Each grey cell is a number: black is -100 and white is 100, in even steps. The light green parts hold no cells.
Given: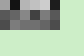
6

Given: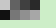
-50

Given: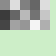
45

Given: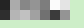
6

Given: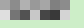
39

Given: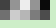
86

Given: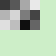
-3
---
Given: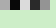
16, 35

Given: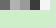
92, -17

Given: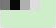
73, -7

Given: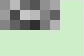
30, 3

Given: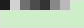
45, -78

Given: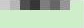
17, 59

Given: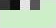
-33, -60

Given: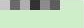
-27, 55

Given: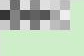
48, 58
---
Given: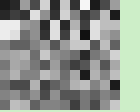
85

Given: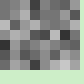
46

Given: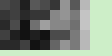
-68

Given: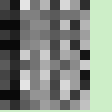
-93

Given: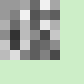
38

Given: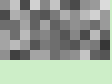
-14
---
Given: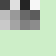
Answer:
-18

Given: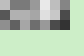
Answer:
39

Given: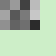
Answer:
-4

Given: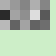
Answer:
12

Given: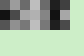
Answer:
31

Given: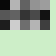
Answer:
-59
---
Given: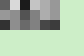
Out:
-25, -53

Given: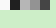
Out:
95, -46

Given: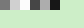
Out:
-6, -82

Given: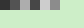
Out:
-60, 10

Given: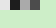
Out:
80, -40

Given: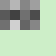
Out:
15, 5
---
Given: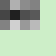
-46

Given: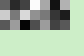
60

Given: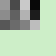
10

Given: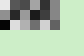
13

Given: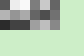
41

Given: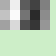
52

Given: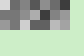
-7

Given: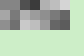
30
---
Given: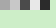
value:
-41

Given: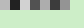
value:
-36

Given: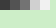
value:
-10

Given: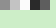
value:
97

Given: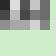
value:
-44

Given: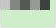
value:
-31

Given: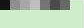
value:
49

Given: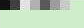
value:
39

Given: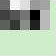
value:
-8
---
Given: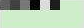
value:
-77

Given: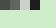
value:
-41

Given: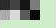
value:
-84

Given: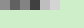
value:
-24

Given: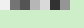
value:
-34

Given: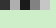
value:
-61

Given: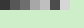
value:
-40

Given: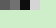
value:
-29
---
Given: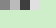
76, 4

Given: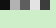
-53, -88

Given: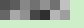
51, -20

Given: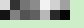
26, -85

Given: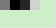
65, -6

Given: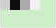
89, 63

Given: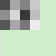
58, -32

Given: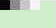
92, -93
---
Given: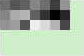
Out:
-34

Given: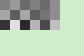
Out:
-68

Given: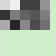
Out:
7

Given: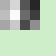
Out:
-42

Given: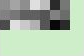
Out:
58

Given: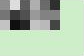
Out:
-72

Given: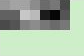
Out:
1

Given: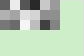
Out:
92

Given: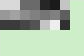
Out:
-45
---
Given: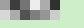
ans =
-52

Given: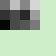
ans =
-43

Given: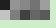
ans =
16

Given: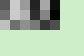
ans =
59

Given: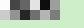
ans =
-46

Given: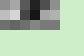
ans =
67
